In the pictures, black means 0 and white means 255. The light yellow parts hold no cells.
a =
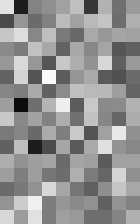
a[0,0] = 225
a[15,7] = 110
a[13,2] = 146
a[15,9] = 175
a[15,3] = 124
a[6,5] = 192
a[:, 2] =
[131, 107, 135, 193, 151, 84, 170, 111, 162, 105, 29, 158, 158, 146, 239, 225]
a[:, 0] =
[225, 74, 198, 138, 151, 98, 133, 158, 200, 122, 97, 174, 158, 107, 147, 216]
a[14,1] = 204
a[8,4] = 173
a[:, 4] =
[161, 187, 122, 99, 199, 92, 139, 238, 173, 126, 166, 106, 109, 166, 149, 159]
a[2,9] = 161
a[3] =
[138, 124, 193, 168, 99, 168, 135, 165, 86, 97]
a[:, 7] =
[178, 196, 151, 165, 215, 90, 184, 138, 134, 161, 224, 91, 102, 142, 96, 110]
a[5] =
[98, 212, 84, 250, 92, 149, 169, 90, 81, 107]
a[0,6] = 55
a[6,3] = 97
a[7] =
[158, 12, 111, 180, 238, 92, 201, 138, 139, 178]
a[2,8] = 164
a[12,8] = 212
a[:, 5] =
[191, 161, 104, 168, 174, 149, 192, 92, 112, 201, 90, 164, 175, 118, 137, 153]
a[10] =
[97, 190, 29, 76, 166, 90, 170, 224, 146, 135]
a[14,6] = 145
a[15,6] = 110
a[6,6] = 185
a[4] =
[151, 217, 151, 86, 199, 174, 146, 215, 96, 153]

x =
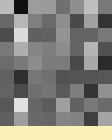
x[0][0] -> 186
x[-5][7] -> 43
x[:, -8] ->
[186, 104, 76, 121, 108, 97, 99, 87, 95]
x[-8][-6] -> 127
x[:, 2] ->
[156, 127, 96, 133, 140, 118, 112, 102, 105]
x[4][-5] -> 123
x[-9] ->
[186, 16, 156, 155, 112, 143, 190, 120]
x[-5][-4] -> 123
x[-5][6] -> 169
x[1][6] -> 160
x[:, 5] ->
[143, 74, 99, 100, 73, 85, 126, 98, 130]
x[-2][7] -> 106
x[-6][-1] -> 81
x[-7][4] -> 148
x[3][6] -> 180
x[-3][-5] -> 117
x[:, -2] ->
[190, 160, 100, 180, 169, 85, 52, 120, 63]
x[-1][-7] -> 158

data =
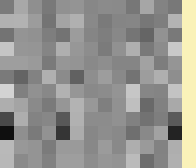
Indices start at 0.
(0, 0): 123
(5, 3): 176
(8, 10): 114
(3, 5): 151
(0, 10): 166
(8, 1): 174
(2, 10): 101
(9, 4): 53
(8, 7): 140
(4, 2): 154
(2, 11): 146
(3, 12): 201
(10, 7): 155
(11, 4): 158
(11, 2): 148
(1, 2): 156
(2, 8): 136
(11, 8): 147
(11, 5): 158
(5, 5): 97
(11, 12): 176
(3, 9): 175
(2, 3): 126
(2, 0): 115
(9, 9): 111
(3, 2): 149
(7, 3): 122
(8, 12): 90
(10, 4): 154
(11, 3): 129
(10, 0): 185
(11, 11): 131
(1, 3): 116

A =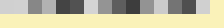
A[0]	208
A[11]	203
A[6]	212
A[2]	135
